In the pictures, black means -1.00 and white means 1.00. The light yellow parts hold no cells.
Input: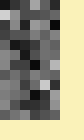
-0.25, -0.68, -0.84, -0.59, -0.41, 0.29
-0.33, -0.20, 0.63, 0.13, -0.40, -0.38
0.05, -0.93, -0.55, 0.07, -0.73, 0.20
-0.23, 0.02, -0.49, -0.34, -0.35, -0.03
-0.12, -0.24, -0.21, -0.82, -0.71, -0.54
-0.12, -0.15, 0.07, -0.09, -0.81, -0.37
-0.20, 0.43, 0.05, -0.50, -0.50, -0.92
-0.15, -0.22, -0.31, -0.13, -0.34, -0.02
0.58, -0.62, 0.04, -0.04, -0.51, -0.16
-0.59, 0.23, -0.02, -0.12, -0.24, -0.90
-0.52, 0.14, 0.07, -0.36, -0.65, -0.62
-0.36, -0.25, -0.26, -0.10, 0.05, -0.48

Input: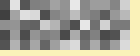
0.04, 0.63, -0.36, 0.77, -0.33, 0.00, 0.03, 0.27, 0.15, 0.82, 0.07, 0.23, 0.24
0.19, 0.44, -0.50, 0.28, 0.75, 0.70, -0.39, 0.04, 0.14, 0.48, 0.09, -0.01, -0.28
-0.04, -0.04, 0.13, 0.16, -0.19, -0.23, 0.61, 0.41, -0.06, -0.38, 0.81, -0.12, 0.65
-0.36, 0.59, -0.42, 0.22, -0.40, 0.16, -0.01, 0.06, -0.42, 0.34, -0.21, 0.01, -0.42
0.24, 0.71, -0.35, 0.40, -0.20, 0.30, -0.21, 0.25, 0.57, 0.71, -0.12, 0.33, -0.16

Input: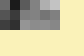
0.37, 0.53, -0.16, -0.79, -0.29, 0.02
-0.08, 0.00, -0.34, -0.54, -0.01, 0.02
0.11, 0.06, -0.51, -0.62, 0.17, 0.10

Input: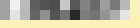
-0.04, 0.45, 0.27, 0.88, 0.47, -0.26, -0.34, -0.39, 0.57, -0.32, 0.03, -0.18, 0.24
0.36, 0.79, 0.26, 0.78, 0.44, -0.21, 0.13, -0.34, -0.10, -0.68, -0.03, -0.09, 0.16

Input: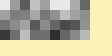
0.34, -0.19, 0.83, 0.22, -0.28, 0.52, 0.25, 0.81, 0.82
0.26, 0.11, 0.26, -0.02, 0.00, 0.32, -0.07, 0.14, 0.50
-0.33, 0.13, -0.10, 0.10, 0.28, -0.30, 0.10, -0.21, -0.42
0.07, 0.44, -0.55, -0.14, 0.48, -0.14, -0.13, -0.63, -0.20

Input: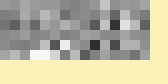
0.18, 0.28, 0.20, 0.16, 0.31, 0.21, 0.18, 0.19, 0.07, 0.03, 0.09, 0.18, 0.53, 0.13, 0.20
0.12, -0.03, -0.01, 0.03, 0.33, 0.16, 0.45, 0.29, -0.11, 0.05, 0.09, 0.02, 0.26, -0.19, 0.48
0.46, -0.24, -0.10, -0.25, 0.13, -0.18, 0.30, 0.19, 0.37, 0.24, 0.04, -0.30, 0.53, -0.60, 0.76
0.12, 0.10, 0.07, 0.11, 0.22, 0.04, 0.07, 0.19, 0.02, 0.05, 0.25, 0.22, 0.08, 0.08, 0.28
0.39, 0.12, 0.09, 0.01, -0.01, 0.08, 0.49, -0.33, 0.85, 0.19, 0.09, -0.65, 0.35, -0.42, 0.40
-0.09, 0.25, 0.29, 0.44, 0.19, 0.94, 0.94, 0.66, -0.02, 0.45, -0.29, 0.02, 0.26, 0.04, 0.08

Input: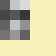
0.55, 0.71, -0.28
-0.33, -0.57, -0.45
0.52, 0.14, -0.23
0.18, -0.24, -0.09

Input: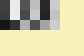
-0.69, 0.60, -0.50, 0.84, -0.35, 0.49
-0.72, 0.52, -0.53, 0.84, -0.43, 0.58
0.28, 0.61, -0.83, -0.60, 0.39, -0.38

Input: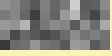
-0.25, 0.08, 0.14, 0.06, -0.14, -0.31, 0.00, -0.20, -0.04, 0.62, -0.27
-0.45, -0.05, -0.05, 0.05, -0.20, -0.51, -0.03, -0.22, 0.20, 0.44, -0.24
-0.16, 0.32, 0.21, 0.15, 0.42, -0.33, -0.06, 0.09, 0.04, -0.29, 0.13
-0.01, -0.10, 0.01, -0.41, -0.19, -0.31, -0.42, -0.34, -0.16, 0.09, -0.10
-0.30, -0.14, -0.55, -0.17, -0.12, 0.17, -0.10, -0.13, -0.30, 0.21, 0.15
